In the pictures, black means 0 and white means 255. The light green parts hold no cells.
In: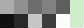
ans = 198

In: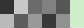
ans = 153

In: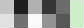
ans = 250

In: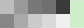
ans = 202

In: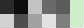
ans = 162

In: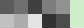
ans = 227

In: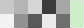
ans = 89

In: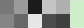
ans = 230
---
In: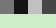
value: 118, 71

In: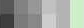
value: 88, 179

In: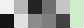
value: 241, 67

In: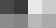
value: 73, 170

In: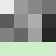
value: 234, 37

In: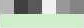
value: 182, 132

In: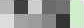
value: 183, 51
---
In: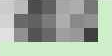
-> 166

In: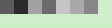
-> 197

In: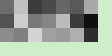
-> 102

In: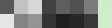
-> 95

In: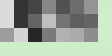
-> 81

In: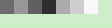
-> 171

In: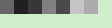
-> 73
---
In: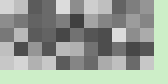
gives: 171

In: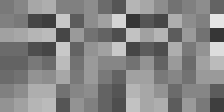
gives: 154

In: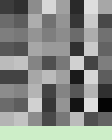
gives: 48

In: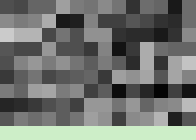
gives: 19

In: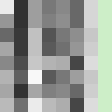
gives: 199
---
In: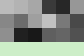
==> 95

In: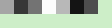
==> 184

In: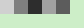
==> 45

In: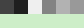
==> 131

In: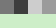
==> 61

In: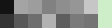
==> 94
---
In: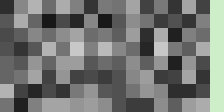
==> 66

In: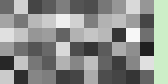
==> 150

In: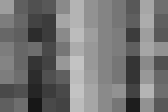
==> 110

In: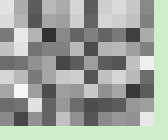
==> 137

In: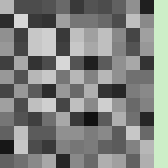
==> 31

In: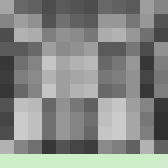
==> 132
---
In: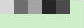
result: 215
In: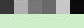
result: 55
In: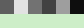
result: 94
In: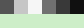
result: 84
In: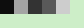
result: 13
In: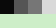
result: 9
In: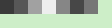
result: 58
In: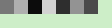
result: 119
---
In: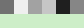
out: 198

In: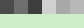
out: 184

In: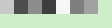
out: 200

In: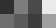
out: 159

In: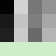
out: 203

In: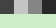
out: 133
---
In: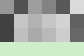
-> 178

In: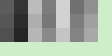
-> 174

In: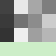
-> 140

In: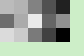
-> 234

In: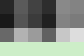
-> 59

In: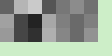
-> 35

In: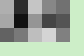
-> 149

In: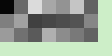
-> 64

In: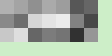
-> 214
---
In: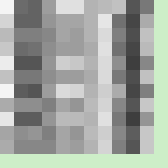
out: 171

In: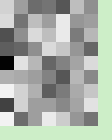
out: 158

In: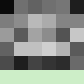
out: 132

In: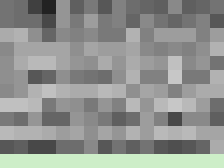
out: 87

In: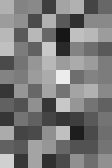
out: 137

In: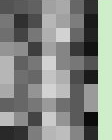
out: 26

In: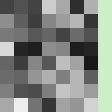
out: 53

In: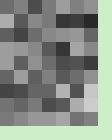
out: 41

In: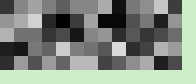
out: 149
